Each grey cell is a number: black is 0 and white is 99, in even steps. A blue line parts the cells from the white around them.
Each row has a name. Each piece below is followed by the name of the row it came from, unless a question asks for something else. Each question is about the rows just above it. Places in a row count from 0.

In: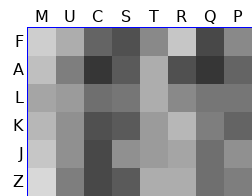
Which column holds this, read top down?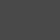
C
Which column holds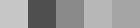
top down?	R
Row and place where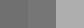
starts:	L, 2
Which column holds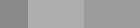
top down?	T
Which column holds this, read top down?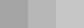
M

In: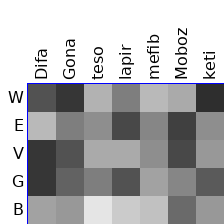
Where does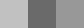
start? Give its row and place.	B, 4
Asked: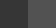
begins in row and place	V, 0
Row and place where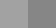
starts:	G, 4
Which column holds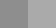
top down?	teso

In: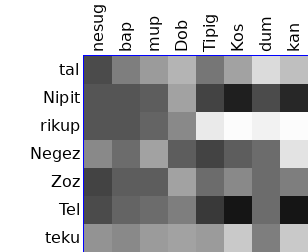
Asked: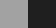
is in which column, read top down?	Kos
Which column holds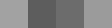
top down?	mup
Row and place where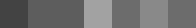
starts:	Zoz, 0
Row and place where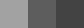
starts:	Negez, 2
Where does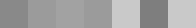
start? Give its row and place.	teku, 1
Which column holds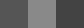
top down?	nesug
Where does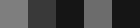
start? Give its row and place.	Tel, 3

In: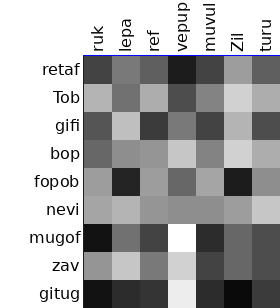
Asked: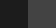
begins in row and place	retaf, 3
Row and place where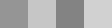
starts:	bop, 2
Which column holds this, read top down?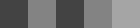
muvul
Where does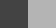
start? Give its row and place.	gifi, 4
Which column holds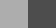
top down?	turu

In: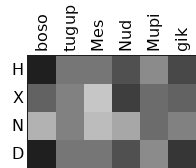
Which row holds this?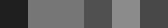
H
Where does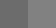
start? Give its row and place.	N, 4
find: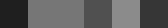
D
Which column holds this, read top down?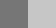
Mes

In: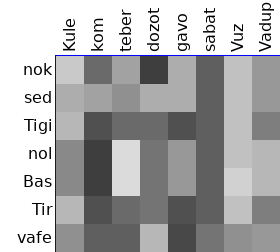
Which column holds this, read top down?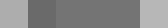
dozot
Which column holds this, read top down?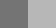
dozot
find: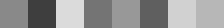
Bas
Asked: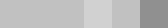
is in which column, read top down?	Vuz
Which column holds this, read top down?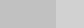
Vuz
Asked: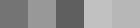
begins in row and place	nol, 3
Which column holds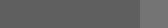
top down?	sabat

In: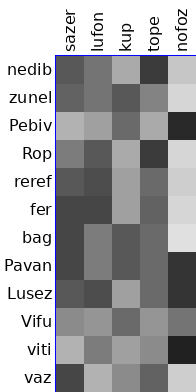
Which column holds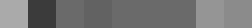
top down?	tope
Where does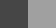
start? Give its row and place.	fer, 1
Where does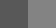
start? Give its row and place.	zunel, 2
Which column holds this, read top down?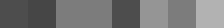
lufon
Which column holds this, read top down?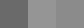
tope
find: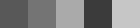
nedib

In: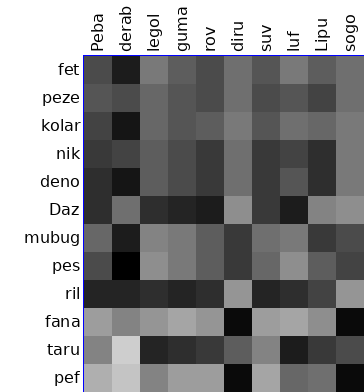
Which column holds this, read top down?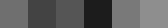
luf
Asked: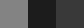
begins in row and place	taru, 6
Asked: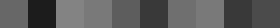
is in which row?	mubug
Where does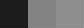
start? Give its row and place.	Daz, 7
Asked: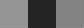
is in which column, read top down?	legol
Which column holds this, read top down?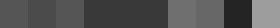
suv

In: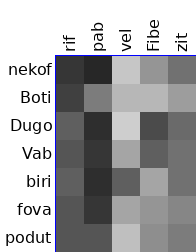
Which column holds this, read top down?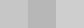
vel
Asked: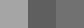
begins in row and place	Vab, 2
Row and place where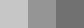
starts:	nekof, 2

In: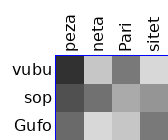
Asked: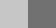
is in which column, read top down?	neta
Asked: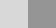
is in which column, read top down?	sitet
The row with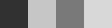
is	vubu
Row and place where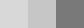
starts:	Gufo, 1
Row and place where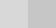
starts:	Gufo, 1
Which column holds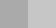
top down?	Pari

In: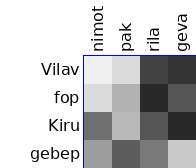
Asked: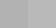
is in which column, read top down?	pak
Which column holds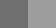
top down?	nimot
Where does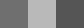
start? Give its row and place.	Kiru, 0
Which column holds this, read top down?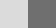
nimot
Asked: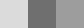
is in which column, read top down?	nimot
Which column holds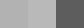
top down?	pak
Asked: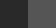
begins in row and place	fop, 2

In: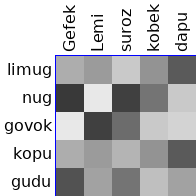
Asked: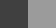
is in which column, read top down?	Lemi
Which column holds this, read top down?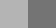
suroz
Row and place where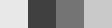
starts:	nug, 1
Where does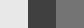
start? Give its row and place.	nug, 1
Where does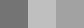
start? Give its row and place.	gudu, 2
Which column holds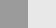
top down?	Lemi

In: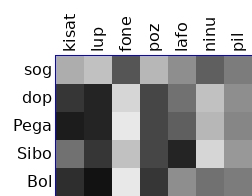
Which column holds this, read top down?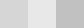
fone
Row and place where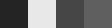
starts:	Pega, 1
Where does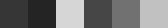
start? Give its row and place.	dop, 0
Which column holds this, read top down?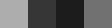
kisat

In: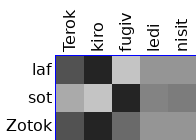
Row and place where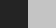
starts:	laf, 1
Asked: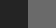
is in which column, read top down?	fugiv
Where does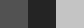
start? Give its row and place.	laf, 0
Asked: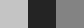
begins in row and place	sot, 1
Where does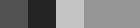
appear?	laf

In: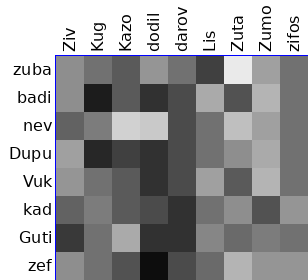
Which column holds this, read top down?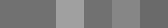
Lis
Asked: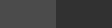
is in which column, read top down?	darov
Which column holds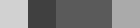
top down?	Kazo
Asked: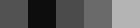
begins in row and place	zef, 2
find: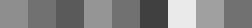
zuba
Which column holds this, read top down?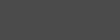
darov
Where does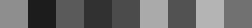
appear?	badi

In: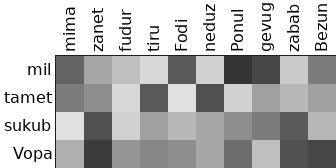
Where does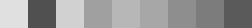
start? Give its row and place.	sukub, 0
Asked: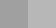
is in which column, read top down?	Bezun
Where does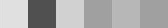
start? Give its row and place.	tamet, 4

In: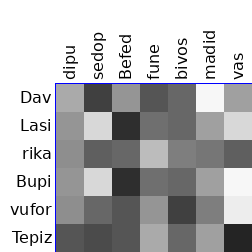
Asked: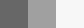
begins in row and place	Bupi, 4
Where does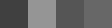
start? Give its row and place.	Dav, 1
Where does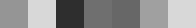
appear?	Lasi
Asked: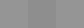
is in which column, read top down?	dipu
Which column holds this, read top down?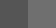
fune
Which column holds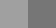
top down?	madid

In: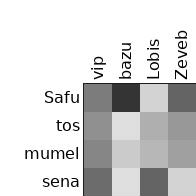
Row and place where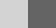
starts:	Safu, 2
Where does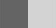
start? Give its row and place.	sena, 2
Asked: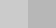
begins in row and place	mumel, 1

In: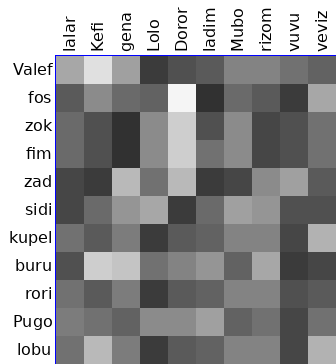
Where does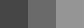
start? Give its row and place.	sidi, 0
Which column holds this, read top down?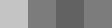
gena

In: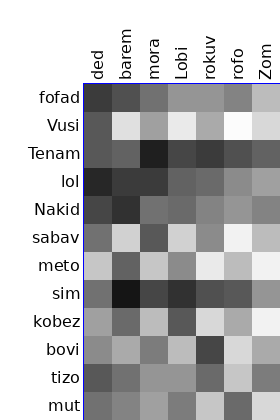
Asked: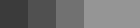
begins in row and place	fofad, 0
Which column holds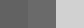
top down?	Lobi

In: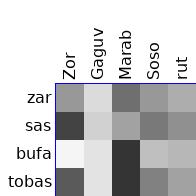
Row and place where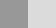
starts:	zar, 0
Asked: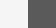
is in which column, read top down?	Zor
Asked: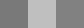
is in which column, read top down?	Soso
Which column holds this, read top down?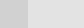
Gaguv
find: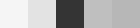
bufa
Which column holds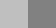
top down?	Soso
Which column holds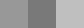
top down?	Soso

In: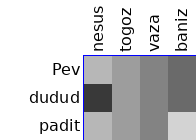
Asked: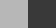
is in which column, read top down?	nesus
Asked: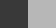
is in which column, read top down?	nesus

